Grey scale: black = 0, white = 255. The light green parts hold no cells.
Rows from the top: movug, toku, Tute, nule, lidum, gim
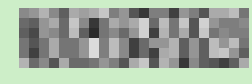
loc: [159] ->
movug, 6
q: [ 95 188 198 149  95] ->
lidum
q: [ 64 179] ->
Tute
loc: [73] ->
Tute, 1

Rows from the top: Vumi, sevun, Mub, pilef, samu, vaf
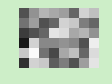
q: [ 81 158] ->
vaf
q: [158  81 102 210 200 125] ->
sevun
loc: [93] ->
vaf, 3
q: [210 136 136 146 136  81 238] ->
pilef

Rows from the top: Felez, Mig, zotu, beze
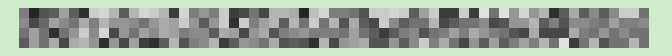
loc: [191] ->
Felez, 29
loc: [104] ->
Mig, 2

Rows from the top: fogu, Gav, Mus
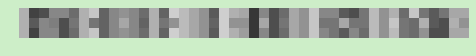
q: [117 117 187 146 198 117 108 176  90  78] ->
Gav
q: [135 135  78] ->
Mus
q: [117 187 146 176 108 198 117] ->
fogu
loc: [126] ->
Gav, 3
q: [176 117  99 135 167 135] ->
Gav
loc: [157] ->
Mus, 22
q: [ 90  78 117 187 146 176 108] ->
fogu

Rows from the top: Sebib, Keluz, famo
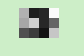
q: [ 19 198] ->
famo
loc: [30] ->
Sebib, 1
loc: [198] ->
famo, 3
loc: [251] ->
Sebib, 3

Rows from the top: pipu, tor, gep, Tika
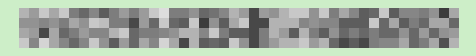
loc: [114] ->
pipu, 19
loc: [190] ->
tor, 8
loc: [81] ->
Tika, 42

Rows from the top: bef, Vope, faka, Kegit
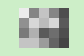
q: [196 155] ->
Kegit
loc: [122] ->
faka, 0

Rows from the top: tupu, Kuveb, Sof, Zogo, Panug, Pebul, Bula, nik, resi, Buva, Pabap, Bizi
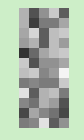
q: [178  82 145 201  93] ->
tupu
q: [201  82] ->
Pebul
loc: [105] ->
Panug, 1

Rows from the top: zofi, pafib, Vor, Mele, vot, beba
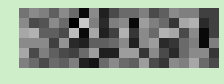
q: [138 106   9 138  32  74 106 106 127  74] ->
zofi
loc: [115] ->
zofi, 0
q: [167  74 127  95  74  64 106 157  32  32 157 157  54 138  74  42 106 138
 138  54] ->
vot
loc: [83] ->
pafib, 2
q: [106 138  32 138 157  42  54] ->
Mele
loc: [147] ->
Mele, 4
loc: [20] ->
beba, 7

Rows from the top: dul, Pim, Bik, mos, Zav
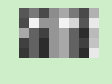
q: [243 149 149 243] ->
Pim
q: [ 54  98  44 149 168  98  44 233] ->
Zav
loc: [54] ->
Zav, 0
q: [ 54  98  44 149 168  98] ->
Zav

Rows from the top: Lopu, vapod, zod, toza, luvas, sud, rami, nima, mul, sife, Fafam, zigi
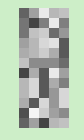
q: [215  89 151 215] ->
mul
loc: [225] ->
toza, 3

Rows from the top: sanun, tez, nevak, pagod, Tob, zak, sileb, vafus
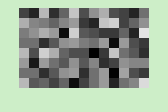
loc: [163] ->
sileb, 10
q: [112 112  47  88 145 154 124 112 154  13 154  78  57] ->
pagod
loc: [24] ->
zak, 1

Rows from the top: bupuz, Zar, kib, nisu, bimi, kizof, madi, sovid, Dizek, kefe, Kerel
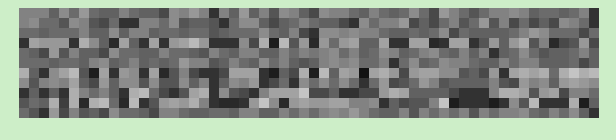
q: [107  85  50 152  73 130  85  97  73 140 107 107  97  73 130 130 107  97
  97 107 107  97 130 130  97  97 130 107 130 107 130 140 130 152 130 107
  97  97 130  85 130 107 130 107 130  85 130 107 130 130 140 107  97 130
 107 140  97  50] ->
Kerel
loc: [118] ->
bimi, 29
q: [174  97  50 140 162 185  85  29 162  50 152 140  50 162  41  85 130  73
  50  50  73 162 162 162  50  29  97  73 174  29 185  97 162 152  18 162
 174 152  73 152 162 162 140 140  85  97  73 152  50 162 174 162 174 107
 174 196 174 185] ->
madi
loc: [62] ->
kefe, 4

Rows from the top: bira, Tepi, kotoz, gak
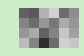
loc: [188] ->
gak, 0
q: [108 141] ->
bira
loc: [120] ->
Tepi, 3
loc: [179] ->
bira, 2
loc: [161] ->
kotoz, 5

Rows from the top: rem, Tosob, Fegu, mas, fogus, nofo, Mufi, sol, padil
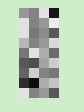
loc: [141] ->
Fegu, 2
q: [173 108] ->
fogus
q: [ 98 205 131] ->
Mufi
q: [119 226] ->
fogus
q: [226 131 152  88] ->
padil

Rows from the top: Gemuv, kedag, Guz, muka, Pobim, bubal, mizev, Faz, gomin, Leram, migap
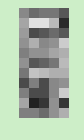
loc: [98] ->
bubal, 2
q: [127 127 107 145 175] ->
migap
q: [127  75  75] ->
gomin
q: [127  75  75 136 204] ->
gomin
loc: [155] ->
Guz, 0

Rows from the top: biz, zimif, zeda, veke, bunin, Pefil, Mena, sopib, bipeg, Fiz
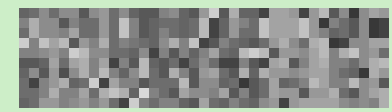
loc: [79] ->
Mena, 4
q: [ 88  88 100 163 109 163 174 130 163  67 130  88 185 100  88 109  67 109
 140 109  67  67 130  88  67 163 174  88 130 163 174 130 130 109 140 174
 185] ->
Pefil
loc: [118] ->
veke, 11
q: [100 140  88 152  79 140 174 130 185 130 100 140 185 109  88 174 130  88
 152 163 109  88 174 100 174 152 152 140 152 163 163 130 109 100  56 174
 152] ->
Mena

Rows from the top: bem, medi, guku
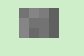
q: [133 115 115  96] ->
medi
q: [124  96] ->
bem
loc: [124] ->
bem, 2
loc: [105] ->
guku, 1
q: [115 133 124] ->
bem
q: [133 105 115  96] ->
guku
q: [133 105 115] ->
guku

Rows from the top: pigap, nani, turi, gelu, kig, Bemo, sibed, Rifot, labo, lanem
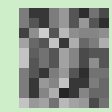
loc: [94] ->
kig, 1
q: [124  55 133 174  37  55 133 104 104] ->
labo
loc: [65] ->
turi, 0
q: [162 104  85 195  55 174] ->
gelu

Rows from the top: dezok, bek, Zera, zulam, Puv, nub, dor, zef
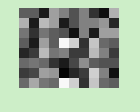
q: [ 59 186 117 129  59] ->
Puv
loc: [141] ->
nub, 6
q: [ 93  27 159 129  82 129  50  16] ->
dezok
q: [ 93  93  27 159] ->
dezok
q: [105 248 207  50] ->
zef

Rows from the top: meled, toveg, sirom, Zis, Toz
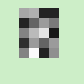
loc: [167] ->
meled, 0
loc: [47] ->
Zis, 0
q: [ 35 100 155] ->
toveg
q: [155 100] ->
Zis
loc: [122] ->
toveg, 3
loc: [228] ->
sirom, 2
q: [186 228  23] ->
sirom

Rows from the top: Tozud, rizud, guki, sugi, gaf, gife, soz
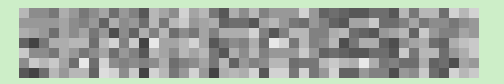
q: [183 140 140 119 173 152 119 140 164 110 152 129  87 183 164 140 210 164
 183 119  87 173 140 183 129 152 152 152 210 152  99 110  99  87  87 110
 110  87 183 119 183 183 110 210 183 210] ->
Tozud
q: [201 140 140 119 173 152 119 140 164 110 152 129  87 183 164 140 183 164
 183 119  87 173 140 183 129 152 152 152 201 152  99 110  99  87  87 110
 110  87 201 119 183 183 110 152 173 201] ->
gaf
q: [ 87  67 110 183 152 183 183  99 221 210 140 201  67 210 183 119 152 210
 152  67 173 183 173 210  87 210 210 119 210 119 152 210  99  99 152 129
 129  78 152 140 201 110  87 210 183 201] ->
soz
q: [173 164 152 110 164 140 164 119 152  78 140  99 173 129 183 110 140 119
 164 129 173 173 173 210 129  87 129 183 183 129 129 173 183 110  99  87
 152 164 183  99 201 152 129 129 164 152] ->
guki
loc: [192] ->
sugi, 44
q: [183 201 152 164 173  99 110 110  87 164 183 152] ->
rizud
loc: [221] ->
soz, 8

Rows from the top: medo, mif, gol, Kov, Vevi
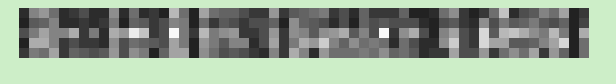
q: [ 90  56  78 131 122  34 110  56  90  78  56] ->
mif
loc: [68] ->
mif, 56

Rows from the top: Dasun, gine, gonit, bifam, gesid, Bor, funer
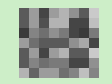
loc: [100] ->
funer, 1
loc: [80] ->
gine, 2

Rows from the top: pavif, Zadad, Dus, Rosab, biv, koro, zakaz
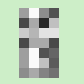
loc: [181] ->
Dus, 1
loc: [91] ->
koro, 3
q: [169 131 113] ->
zakaz

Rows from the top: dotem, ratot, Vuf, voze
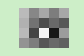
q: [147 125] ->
voze
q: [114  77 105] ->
ratot

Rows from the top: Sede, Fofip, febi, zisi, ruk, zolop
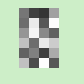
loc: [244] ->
febi, 1
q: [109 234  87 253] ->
Fofip
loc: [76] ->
zolop, 1
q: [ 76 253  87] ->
zolop
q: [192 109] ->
zisi

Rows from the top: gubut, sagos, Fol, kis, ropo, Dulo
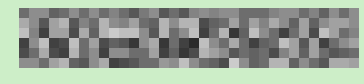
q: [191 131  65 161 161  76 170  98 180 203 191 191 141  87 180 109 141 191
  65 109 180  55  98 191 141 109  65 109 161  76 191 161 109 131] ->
Fol
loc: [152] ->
Dulo, 14
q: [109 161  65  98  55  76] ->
ropo
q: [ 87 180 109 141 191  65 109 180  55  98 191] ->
Fol
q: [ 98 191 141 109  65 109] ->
Fol
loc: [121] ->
gubut, 12

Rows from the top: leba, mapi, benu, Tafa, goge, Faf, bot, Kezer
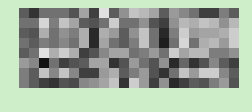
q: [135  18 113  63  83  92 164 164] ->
Faf
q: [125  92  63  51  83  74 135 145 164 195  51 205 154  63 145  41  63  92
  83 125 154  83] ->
Kezer
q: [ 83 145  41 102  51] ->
Faf
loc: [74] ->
Kezer, 5
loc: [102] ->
Faf, 16

